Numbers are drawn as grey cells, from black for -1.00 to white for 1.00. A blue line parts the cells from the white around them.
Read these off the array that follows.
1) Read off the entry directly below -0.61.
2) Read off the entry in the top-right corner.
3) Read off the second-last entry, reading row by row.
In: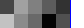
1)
-0.37
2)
-0.61
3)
-0.97

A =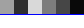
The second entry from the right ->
-0.45
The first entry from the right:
-0.93
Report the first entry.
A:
0.26

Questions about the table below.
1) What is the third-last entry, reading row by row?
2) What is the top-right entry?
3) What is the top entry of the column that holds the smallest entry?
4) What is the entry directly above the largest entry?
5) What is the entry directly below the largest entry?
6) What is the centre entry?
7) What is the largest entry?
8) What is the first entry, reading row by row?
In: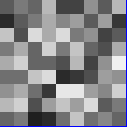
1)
-0.13
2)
0.44
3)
-0.21
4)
0.34
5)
0.14
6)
-0.38
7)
0.89
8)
-0.29

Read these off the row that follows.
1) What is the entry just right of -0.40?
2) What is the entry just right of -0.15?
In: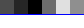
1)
-0.70
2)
0.76

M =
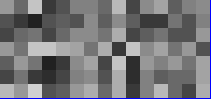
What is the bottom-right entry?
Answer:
0.36
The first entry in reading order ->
0.19
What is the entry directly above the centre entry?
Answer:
-0.09
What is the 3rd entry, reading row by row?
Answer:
0.54
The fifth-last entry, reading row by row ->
0.01
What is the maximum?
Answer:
0.64
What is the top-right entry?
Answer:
0.09
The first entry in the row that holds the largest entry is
0.45
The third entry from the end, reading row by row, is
-0.18
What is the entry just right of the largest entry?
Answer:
-0.36
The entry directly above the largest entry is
-0.55
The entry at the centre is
0.36
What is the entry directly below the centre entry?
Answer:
-0.46
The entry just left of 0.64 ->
0.19
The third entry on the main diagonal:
-0.09
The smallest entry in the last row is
-0.55

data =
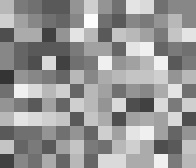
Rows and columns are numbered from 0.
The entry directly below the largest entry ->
0.44
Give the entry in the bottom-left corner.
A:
-0.49
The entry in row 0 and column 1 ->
-0.04
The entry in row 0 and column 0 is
0.44
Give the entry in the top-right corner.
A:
0.06
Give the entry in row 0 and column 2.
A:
-0.12
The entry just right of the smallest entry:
0.16
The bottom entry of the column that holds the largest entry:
-0.21
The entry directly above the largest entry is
0.62
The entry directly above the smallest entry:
0.06
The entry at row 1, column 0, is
0.62
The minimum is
-0.59
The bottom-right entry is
0.44
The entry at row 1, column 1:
0.26
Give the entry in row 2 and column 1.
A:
0.34
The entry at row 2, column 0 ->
-0.39
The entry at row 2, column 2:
0.34
